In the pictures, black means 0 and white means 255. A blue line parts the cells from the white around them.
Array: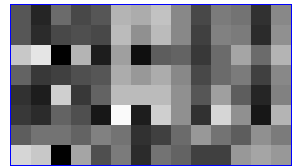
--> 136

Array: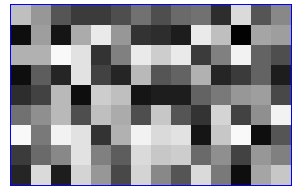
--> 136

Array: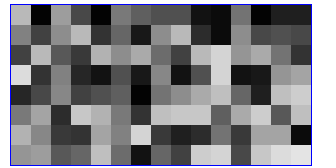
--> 31

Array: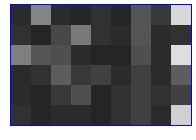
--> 215

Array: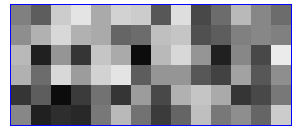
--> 108

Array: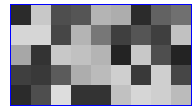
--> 112

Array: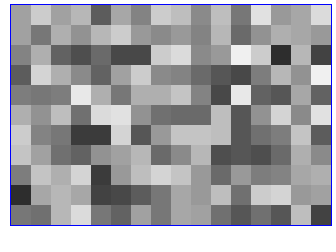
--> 219

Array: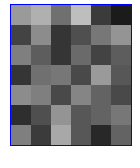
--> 27
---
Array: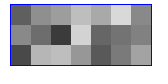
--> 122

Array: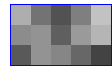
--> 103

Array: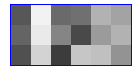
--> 192

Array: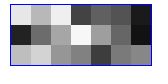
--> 122

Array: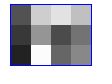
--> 102

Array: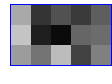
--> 66

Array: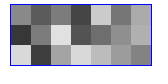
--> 156
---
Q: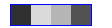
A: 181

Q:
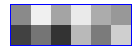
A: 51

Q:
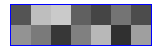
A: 55

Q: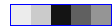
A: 20

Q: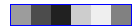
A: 33

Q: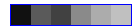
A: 65

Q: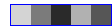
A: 42

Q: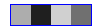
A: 208

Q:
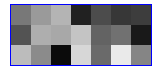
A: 11

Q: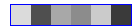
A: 168
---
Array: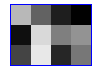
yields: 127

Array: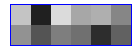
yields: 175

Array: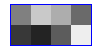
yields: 173

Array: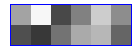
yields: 205

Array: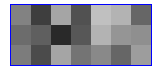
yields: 149

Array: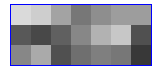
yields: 199

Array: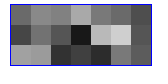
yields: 207

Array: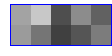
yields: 140
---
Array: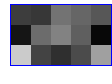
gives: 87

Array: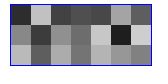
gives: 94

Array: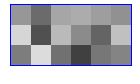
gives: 145

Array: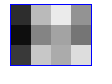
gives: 147

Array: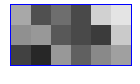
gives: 228

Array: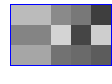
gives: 62
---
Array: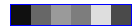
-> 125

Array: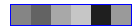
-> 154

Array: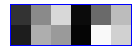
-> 209

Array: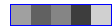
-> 133

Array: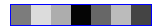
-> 173

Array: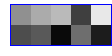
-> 171

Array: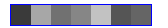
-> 134
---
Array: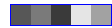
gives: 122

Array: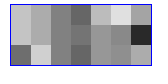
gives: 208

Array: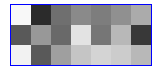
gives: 89

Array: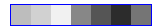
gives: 209

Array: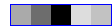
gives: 109

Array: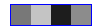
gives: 196

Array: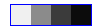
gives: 139

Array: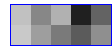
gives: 158
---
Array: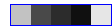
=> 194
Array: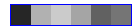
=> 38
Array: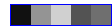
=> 17
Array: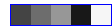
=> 68
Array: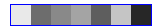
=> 233
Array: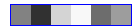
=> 130
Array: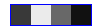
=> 57
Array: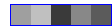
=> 159
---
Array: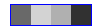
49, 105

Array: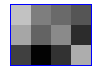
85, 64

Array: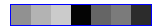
44, 145

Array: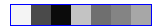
167, 244

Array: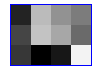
124, 55

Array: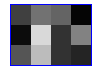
5, 85

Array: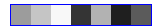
91, 156

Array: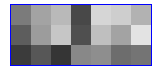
178, 59

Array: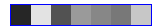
199, 38

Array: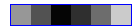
203, 151
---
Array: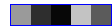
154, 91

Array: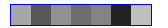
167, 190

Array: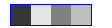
54, 191

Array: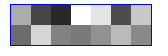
172, 138

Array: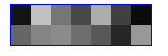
20, 152

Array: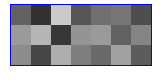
98, 92
